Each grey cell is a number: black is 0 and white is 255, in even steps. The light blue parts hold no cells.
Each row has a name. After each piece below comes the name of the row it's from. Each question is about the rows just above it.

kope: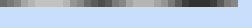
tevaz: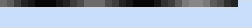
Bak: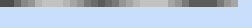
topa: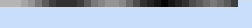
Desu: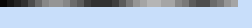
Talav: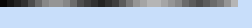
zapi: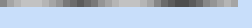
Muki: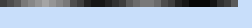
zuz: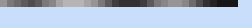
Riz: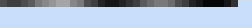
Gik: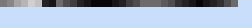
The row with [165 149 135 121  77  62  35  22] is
Muki
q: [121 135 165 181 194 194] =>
kope
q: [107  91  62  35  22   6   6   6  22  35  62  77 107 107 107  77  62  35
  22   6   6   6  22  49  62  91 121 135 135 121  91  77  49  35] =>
tevaz
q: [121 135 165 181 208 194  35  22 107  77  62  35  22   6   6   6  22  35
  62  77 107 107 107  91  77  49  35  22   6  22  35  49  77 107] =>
Gik
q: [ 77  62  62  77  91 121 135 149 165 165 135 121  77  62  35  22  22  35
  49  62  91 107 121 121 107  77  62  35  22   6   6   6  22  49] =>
Riz
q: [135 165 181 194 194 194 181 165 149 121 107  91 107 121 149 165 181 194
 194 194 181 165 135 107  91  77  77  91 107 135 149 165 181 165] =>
zapi
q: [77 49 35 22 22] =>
zuz

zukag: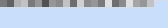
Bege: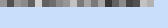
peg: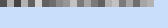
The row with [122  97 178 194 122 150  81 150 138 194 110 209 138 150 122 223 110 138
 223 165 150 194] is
zukag
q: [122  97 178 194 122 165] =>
peg
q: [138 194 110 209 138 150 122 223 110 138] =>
zukag

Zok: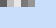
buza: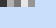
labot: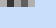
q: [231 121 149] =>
Zok
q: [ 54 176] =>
buza
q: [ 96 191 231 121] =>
Zok
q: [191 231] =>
Zok
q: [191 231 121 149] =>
Zok
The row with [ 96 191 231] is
Zok
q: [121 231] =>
buza

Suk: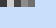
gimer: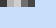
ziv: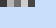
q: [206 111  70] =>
gimer
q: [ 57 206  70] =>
Suk
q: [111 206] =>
ziv

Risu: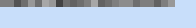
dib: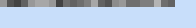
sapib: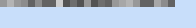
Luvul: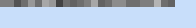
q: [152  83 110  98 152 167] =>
sapib
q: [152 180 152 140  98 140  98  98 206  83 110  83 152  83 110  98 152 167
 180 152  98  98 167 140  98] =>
sapib
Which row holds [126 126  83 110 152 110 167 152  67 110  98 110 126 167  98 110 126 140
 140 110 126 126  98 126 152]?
Risu
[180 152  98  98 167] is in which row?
sapib
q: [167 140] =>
sapib

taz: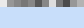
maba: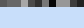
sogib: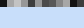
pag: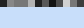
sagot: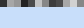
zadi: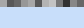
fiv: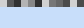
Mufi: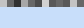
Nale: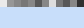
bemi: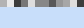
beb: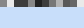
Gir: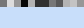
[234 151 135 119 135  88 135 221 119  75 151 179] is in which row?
taz
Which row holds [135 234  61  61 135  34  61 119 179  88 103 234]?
beb
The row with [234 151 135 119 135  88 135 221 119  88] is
Nale
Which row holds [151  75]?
sogib
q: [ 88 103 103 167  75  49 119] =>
maba
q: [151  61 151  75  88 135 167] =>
sogib

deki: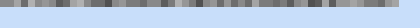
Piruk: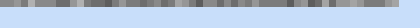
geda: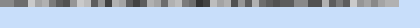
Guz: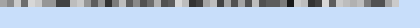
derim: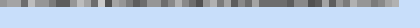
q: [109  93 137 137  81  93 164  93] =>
derim
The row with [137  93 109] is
deki
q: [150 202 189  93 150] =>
geda
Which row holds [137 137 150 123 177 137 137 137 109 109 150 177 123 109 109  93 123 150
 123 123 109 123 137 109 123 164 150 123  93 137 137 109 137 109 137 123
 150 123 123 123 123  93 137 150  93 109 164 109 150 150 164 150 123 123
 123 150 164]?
Piruk
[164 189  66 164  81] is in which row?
Guz

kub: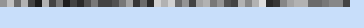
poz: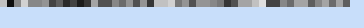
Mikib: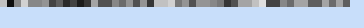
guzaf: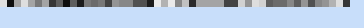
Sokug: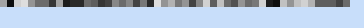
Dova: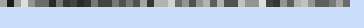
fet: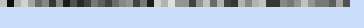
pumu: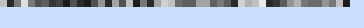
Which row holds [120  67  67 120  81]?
Dova
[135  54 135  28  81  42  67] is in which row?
fet
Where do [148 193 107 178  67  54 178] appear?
fet
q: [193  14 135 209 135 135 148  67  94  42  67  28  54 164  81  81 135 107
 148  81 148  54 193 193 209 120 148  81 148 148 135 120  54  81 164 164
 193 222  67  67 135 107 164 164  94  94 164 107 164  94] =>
Mikib
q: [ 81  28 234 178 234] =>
guzaf
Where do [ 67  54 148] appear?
Dova

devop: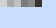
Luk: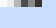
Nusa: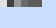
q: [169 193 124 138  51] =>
devop
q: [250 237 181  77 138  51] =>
Luk
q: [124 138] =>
devop

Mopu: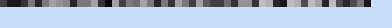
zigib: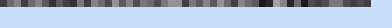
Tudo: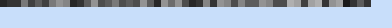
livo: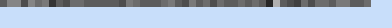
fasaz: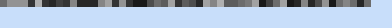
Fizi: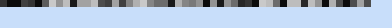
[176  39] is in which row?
Mopu
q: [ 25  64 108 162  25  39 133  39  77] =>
fasaz

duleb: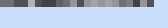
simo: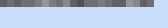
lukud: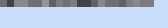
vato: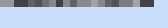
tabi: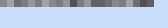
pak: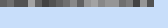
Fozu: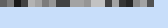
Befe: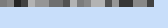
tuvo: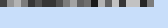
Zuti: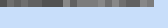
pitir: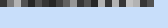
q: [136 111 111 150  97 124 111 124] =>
lukud
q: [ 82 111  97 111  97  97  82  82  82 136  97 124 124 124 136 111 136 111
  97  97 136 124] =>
Zuti
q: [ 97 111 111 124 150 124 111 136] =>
simo
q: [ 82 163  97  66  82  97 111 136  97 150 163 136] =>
pak
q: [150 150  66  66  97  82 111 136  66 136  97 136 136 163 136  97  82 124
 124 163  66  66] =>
vato
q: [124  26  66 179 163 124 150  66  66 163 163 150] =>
Fozu

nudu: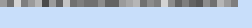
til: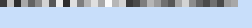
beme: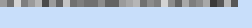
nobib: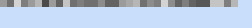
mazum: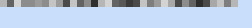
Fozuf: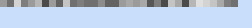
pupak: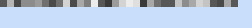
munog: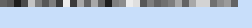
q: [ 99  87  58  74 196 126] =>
mazum
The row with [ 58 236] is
munog
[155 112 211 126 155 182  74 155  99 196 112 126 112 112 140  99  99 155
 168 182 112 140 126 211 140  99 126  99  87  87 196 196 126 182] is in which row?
nobib
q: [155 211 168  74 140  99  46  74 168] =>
mazum

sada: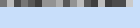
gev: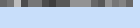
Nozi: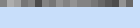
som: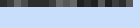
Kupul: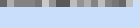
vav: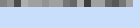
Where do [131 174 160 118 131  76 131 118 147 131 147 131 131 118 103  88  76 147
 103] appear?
Nozi
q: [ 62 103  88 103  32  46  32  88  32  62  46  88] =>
som
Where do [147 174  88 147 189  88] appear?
sada
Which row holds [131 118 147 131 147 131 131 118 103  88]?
Nozi

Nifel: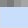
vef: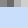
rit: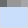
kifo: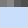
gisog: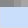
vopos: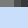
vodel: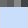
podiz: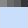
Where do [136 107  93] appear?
podiz
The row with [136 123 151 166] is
Nifel
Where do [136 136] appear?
gisog
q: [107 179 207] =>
vef

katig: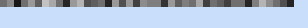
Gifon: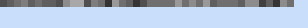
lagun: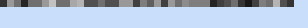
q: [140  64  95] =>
Gifon
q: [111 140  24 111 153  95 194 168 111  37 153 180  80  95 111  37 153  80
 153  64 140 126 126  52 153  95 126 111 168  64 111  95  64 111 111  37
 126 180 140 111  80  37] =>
katig
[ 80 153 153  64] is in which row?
lagun

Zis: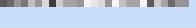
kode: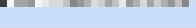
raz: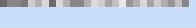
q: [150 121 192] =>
Zis
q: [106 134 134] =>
raz
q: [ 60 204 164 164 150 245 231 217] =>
Zis
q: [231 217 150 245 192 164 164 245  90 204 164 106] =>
Zis
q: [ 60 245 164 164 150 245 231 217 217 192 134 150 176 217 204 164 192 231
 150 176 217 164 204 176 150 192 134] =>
kode
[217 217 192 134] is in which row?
kode
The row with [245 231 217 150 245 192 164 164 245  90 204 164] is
Zis

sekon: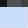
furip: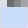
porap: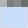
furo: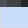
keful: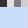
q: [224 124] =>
keful
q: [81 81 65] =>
sekon
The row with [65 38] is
furo
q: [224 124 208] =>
keful
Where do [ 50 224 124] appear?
keful

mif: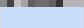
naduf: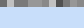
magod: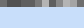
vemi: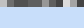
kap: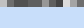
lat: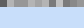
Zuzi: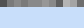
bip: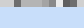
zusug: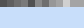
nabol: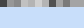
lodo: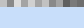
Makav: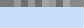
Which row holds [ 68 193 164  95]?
mif
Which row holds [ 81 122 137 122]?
Zuzi
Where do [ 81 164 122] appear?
nabol
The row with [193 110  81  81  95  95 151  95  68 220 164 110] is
kap

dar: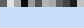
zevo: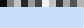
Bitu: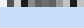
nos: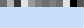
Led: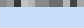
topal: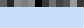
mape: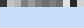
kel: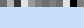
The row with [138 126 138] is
topal
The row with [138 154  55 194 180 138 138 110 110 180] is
Led
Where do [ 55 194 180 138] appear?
Led
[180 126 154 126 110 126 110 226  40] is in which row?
mape

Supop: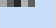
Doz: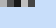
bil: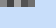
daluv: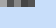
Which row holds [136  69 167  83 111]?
bil
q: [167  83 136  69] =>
daluv
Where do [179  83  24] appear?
Doz
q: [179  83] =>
Doz

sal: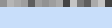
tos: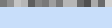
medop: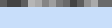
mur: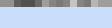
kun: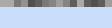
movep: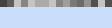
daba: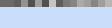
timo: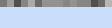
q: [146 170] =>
medop
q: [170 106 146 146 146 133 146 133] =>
timo
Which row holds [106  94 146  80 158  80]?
daba
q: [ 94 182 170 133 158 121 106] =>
medop
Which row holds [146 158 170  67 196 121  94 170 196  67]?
sal

